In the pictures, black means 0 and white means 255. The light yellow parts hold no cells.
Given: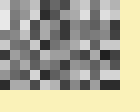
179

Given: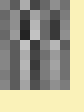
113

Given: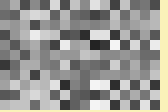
76

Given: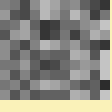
53

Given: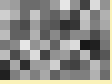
146
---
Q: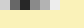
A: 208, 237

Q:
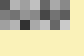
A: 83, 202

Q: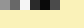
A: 148, 74

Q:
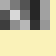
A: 172, 151

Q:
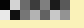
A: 4, 147

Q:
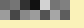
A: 105, 93
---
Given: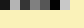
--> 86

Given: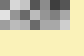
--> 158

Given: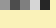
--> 127

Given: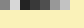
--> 132

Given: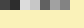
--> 131

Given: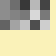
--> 131
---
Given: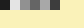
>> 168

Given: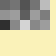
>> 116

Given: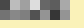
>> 93

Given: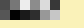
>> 219

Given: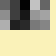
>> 194

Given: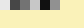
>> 17

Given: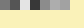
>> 173
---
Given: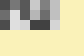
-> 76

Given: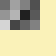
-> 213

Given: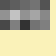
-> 72

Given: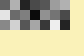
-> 136

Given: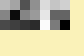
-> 73

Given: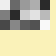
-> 72

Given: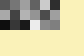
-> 14

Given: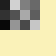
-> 8

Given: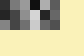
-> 132
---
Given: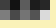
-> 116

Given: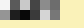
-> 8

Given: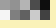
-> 97

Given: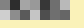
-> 90

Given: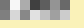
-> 136

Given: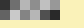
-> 132
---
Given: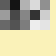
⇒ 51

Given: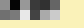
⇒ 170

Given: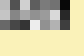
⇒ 217

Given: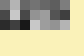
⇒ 84

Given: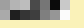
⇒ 150

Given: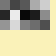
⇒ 28

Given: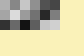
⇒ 40

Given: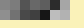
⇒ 189

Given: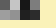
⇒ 32
